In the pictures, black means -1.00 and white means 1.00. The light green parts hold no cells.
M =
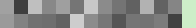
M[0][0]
0.26
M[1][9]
-0.08
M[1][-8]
0.61
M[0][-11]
0.50
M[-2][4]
0.25
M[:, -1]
[0.04, -0.49]
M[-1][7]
-0.07
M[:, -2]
[-0.23, -0.03]

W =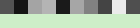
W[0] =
-0.35
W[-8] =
0.29
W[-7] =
0.41

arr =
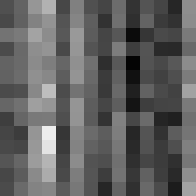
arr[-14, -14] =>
-0.37
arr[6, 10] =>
-0.23
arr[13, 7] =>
-0.70
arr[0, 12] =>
-0.70
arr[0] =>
[-0.37, -0.22, 0.18, 0.40, -0.44, 0.00, -0.37, -0.46, -0.15, -0.60, -0.34, -0.46, -0.70, 0.11]
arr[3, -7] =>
-0.45
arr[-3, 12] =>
-0.62
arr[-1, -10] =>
-0.29
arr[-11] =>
[-0.41, -0.18, 0.11, 0.16, -0.43, 0.18, -0.34, -0.45, -0.02, -0.51, -0.34, -0.67, -0.68, -0.18]
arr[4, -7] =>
-0.64
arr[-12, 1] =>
-0.04
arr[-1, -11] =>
0.06
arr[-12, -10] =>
-0.31
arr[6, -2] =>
-0.48
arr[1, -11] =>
0.15
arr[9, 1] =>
-0.53
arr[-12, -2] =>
-0.45
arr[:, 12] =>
[-0.70, -0.61, -0.45, -0.68, -0.31, -0.38, -0.48, -0.46, -0.75, -0.27, -0.38, -0.62, -0.68, -0.78]
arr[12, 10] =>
-0.24
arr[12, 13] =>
0.12
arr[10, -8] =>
-0.23
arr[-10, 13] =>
0.10
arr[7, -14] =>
-0.20
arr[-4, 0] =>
-0.43
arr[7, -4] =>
-0.51
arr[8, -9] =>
0.16
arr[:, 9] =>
[-0.60, -0.63, -0.91, -0.51, -0.97, -0.87, -0.75, -0.84, -0.44, -0.70, -0.68, -0.63, -0.57, -0.62]
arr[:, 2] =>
[0.18, 0.02, 0.28, 0.11, 0.09, 0.13, 0.07, 0.25, -0.05, 0.17, 0.19, 0.22, 0.08, 0.03]
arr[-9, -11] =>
0.07
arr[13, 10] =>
-0.18
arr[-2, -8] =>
-0.33
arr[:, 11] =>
[-0.46, -0.54, -0.42, -0.67, -0.43, -0.49, -0.42, -0.47, -0.71, -0.61, -0.54, -0.53, -0.51, -0.41]
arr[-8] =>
[-0.41, -0.38, 0.07, 0.49, -0.40, -0.10, -0.22, -0.55, -0.18, -0.75, -0.23, -0.42, -0.48, 0.27]

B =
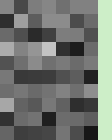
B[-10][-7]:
0.05
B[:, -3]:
[-0.12, 0.10, -0.02, -0.62, -0.04, -0.37, 0.02, -0.24, -0.15, -0.08]
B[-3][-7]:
0.31
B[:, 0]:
[0.05, -0.64, -0.17, 0.35, -0.36, -0.06, -0.14, 0.31, -0.61, -0.21]
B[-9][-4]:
0.10
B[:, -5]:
[-0.02, -0.27, -0.67, 0.17, 0.09, -0.54, -0.17, -0.31, -0.10, -0.48]
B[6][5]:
-0.13
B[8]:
[-0.61, -0.16, -0.10, -0.76, -0.15, -0.16, -0.26]
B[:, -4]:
[0.05, 0.10, -0.50, 0.53, -0.12, -0.52, -0.10, -0.06, -0.76, -0.45]
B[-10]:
[0.05, -0.43, -0.02, 0.05, -0.12, 0.01, 0.01]
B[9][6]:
-0.82
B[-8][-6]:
-0.38

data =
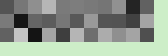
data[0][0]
-0.34
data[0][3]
0.43
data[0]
[-0.34, -0.07, 0.12, 0.43, -0.04, -0.02, -0.05, -0.08, 0.14, -0.72, -0.24]
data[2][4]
-0.51
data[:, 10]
[-0.24, 0.29, -0.38]
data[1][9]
-0.49
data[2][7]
0.35

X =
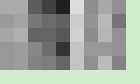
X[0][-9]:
0.34
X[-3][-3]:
0.10
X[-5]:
[0.34, 0.34, -0.27, -0.49, -0.76, 0.73, 0.11, 0.32, 0.13]
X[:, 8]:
[0.13, -0.08, 0.14, 0.15, 0.03]
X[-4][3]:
-0.16
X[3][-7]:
0.05
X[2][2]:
-0.22
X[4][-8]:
0.23
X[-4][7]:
0.44
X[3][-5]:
-0.60
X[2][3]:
-0.21
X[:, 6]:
[0.11, 0.16, 0.10, 0.19, 0.12]
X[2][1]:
0.38
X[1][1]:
0.29

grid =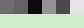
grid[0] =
-0.15
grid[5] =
0.79
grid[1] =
-0.23
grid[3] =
0.15

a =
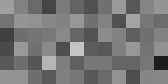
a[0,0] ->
0.24
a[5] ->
[0.15, 0.15, -0.14, -0.30, 0.00, -0.07, -0.31, -0.18, 0.14, -0.39, 0.04, 0.05]
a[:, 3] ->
[-0.46, 0.06, -0.05, 0.08, 0.42, -0.30]
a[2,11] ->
0.02
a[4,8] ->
-0.21
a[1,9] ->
0.28
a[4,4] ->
-0.01
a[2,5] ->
-0.20
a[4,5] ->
-0.25
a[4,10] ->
-0.07
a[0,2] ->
-0.18
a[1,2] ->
0.14
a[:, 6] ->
[-0.37, -0.11, -0.36, -0.28, -0.07, -0.31]
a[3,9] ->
0.18
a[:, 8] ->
[0.19, -0.37, 0.02, 0.00, -0.21, 0.14]
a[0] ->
[0.24, 0.02, -0.18, -0.46, -0.03, -0.22, -0.37, -0.11, 0.19, -0.31, 0.04, 0.16]
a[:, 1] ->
[0.02, 0.17, -0.13, 0.19, -0.14, 0.15]

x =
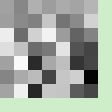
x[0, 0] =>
0.26
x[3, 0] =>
0.74
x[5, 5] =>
0.62
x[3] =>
[0.74, 0.51, -0.15, -0.05, 0.79, -0.35, -0.47]
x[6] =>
[0.28, 0.88, -0.70, 0.55, 0.54, -0.29, -0.45]
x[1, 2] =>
0.01
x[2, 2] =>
0.64
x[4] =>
[0.26, 0.95, -0.67, 0.32, 0.50, -0.59, -0.45]
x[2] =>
[0.86, -0.15, 0.64, 0.90, 0.22, -0.22, 0.03]
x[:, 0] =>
[0.26, 0.24, 0.86, 0.74, 0.26, 0.04, 0.28]
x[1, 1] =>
0.08
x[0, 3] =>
0.23
